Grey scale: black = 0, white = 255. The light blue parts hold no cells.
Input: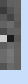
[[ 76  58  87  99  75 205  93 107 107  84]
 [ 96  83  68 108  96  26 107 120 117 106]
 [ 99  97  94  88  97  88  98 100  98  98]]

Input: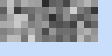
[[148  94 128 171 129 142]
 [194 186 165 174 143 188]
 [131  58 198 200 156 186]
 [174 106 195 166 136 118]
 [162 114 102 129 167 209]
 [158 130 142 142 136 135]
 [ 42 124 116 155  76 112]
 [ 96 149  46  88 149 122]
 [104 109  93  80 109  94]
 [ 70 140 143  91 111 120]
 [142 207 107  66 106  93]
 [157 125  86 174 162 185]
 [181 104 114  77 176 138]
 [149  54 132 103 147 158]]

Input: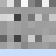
[[177 160 213 152 152 100 158]
 [225 158 218 166 163 155 172]
 [121 157  63 160 159  65 163]
 [248 154 155 155 153 147 137]
 [132 155 118 165 152 205 153]
 [104 158 200 157 157 110 154]
 [241 156 148 158 162 172 159]
 [111 155 201 160 154 177 148]]

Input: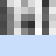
[[ 85  70  78  71  77]
 [216 136 123 128 124]
 [236 222 213 186 230]
 [160 202 124  73 136]
 [218 181 118  46  98]
 [240 241 230 234 254]
 [ 52  96 103  73  91]
 [193 235 202 216 237]]

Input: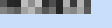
[[ 87 131]
 [ 39 112]
 [ 37  95]
 [189 161]
 [142 182]
 [196 132]
 [ 46  88]
 [ 78 114]
 [ 38  36]
 [175 143]
 [ 58 134]
 [179 167]
 [ 75  89]]

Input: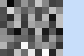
[[161  78  82  66 140 147 180  80]
 [  7 214  42 128  60 143  95  69]
 [ 85 140 170 187  13 103  74 193]
 [149  95  65  56 111 102 251 110]
 [ 98 128 178 166  47  78  97 234]
 [198  76  73 143 186 152 141  58]
 [134  99 184 147  26  57 155 251]
 [ 65 189  21  64  88 156 125  36]
 [ 74 141 191 190  17  92  48 185]]
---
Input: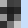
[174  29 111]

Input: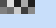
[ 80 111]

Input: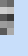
[123 195]

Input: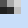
[81 43]

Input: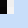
[  8 243]

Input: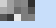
[207 158 233]

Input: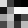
[219 150  24 186]

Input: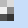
[186 135]

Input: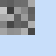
[99 61 96 92 69]
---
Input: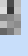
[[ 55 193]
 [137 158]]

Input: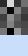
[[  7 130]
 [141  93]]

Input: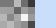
[[160 102]
 [137 170]]

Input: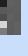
[[93 94]
 [96 92]]

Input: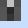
[[40 87]
 [53 85]]

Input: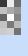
[[169 150]
 [251 131]]

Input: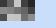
[[131 114]
 [197 195]]
